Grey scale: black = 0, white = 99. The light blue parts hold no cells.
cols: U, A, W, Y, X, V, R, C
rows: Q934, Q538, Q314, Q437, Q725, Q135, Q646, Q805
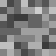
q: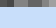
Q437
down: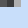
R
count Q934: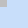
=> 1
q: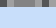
Q135
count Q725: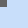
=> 4

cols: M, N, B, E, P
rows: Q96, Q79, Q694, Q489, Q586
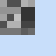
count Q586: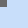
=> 1
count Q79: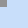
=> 3

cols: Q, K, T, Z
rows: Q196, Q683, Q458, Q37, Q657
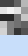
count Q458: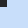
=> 2
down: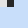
Q

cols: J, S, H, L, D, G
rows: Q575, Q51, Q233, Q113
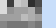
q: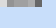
Q51
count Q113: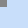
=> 2
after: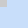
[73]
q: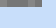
Q113
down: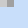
H
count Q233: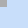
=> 1
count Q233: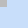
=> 1

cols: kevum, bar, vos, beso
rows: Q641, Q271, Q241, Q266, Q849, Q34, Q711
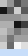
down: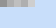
kevum
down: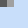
beso
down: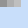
kevum
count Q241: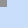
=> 3
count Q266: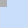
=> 2

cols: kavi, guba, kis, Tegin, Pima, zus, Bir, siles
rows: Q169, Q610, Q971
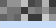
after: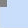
[45]
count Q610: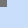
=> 3
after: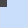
[34]
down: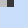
Tegin
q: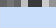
Q971

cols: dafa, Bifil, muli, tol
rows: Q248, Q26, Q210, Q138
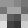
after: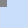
[46]
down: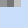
dafa
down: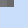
tol

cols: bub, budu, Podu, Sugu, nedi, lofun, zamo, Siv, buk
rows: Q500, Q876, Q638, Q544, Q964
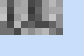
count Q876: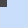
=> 1
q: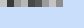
Q638
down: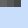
lofun

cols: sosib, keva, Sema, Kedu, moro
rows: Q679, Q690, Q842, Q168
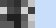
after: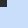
[41]
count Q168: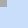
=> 0
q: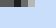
Q168
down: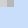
moro
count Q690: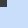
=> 2

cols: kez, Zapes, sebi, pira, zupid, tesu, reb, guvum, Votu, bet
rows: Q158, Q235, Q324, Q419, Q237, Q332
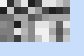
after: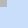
[54]
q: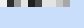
Q158
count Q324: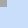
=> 5
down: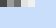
tesu
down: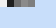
kez

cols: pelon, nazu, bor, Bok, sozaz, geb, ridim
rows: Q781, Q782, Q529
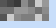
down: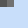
pelon
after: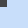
[22]
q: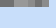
Q782
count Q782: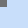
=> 3
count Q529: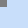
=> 3
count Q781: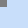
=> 0

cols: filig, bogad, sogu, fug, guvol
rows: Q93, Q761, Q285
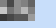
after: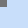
[55]
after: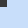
[28]
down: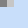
filig
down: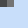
bogad
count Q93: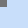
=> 0
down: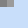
guvol

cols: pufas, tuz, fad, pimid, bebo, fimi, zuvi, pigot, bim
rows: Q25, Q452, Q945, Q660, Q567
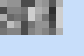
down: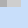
bim
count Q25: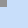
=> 3
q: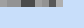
Q25
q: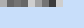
Q945
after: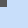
[68]
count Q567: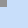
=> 1
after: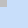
[62]

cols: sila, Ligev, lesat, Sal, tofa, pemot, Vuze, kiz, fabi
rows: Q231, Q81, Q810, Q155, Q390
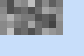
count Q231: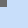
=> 0
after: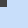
[53]
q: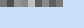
Q231
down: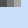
tofa

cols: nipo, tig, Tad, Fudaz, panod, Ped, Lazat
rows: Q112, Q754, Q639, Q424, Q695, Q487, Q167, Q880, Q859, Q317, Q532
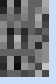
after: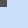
[65]
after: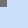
[38]

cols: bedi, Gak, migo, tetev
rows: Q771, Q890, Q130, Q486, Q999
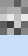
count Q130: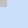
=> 1
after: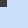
[79]
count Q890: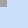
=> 1
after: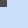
[52]
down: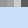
bedi
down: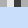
Gak
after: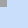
[68]

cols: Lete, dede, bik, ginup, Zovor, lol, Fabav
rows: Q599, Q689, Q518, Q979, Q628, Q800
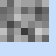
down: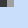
ginup
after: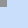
[51]
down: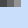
lol
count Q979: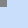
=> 3
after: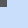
[62]
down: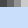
lol

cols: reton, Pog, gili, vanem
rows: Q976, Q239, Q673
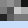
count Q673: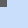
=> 1
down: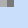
vanem
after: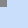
[57]
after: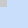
[68]

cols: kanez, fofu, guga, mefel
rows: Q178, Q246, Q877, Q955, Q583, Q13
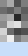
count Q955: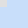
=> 1
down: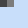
guga
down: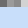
kanez

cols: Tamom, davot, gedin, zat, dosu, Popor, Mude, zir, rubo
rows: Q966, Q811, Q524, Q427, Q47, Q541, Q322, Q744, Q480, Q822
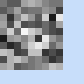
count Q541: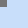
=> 1
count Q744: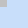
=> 3
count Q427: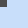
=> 4
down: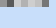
dosu
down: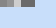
Mude

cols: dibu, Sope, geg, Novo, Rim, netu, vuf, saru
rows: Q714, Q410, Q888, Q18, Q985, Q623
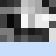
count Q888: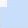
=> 2
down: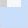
Novo
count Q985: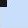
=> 2
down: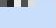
saru
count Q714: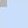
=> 1
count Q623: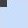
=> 3

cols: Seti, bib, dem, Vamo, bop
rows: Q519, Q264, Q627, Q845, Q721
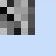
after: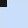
[67]
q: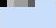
Q264
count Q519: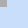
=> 1
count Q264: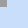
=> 2
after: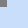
[43]

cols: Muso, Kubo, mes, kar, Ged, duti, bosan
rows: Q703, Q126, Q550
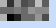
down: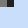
mes
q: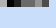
Q550
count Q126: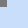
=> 1
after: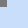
[41]

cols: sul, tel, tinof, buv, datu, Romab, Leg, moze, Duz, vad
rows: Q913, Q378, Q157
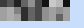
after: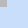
[7]
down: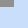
Leg
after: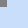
[18]
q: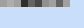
Q157
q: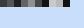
Q913
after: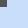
[13]

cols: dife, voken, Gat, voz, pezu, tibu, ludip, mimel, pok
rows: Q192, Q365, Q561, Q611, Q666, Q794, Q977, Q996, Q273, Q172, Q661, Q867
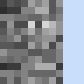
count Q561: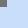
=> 2
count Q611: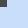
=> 4
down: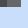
mimel

